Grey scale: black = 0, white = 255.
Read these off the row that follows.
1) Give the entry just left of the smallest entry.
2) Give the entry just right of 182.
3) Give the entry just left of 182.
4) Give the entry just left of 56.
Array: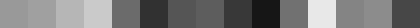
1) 56
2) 202
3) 160
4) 93

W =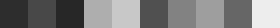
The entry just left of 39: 72
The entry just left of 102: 158
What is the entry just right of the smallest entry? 174

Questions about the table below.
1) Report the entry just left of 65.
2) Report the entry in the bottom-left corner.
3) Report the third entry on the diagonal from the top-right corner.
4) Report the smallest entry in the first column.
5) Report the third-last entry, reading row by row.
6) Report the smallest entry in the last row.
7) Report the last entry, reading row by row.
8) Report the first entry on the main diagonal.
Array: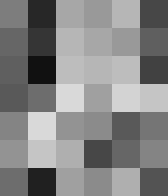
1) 189
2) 109
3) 182
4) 89
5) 139
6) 32
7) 83
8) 125

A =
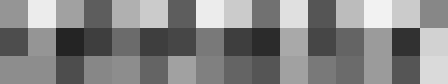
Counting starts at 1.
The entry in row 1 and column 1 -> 149
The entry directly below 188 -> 100
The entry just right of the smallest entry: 62
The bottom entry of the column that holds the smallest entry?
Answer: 77
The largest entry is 242
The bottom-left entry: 141
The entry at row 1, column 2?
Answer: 236
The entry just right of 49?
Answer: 210
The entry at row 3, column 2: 141
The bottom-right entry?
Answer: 218
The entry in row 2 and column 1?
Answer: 77
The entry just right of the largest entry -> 203
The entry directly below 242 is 155
